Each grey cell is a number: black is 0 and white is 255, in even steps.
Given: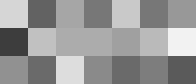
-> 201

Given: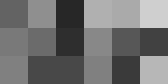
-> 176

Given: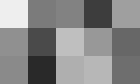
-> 130

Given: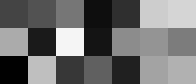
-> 47

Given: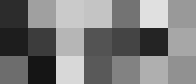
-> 115

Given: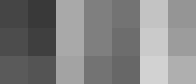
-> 115

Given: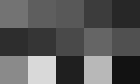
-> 88

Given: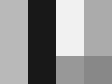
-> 24

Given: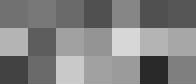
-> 134
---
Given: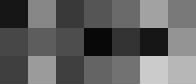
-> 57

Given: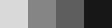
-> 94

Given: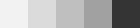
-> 191

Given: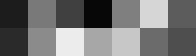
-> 64

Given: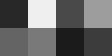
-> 73

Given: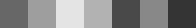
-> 228

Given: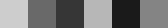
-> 54
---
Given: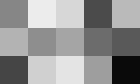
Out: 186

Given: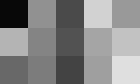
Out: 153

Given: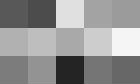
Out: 155

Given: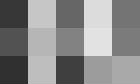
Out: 116

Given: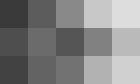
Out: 221

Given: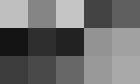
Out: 95

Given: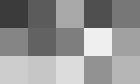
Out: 119

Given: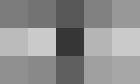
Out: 152
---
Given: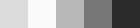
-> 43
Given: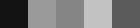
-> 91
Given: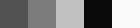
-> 250
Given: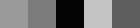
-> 94
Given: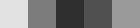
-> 153
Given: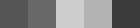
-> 59
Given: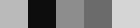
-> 213
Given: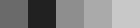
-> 200
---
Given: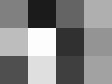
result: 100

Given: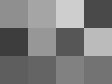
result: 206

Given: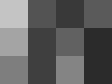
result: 57

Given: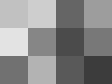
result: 101

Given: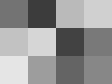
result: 186

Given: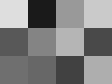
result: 153

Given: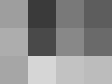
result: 121
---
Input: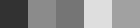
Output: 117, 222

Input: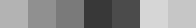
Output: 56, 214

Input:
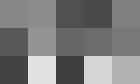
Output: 102, 226

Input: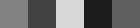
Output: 215, 215

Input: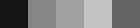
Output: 160, 195

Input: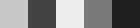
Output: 237, 237
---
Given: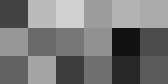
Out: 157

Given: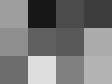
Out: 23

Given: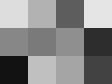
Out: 178

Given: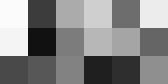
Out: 207

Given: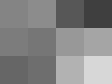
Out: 140

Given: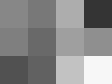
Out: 120

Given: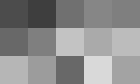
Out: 112
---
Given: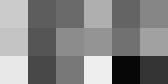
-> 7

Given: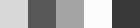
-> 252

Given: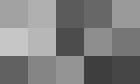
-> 62

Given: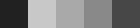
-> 137

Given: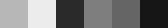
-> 101

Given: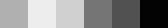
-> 81

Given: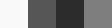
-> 44

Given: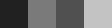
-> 80

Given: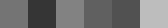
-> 81

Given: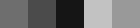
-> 194
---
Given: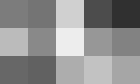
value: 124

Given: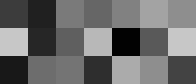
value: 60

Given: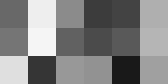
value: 104

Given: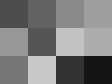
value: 77

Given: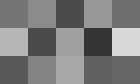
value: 117

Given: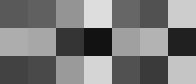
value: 89
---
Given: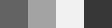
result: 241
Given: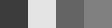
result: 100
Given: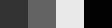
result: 233
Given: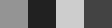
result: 205
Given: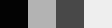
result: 72
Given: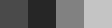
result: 129
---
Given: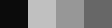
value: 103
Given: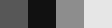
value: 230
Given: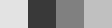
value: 192
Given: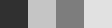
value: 225
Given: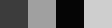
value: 206
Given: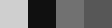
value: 87
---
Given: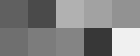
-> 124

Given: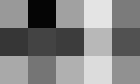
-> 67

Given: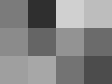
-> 101

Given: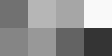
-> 152

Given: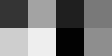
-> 238

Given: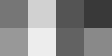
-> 237

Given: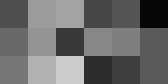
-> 147
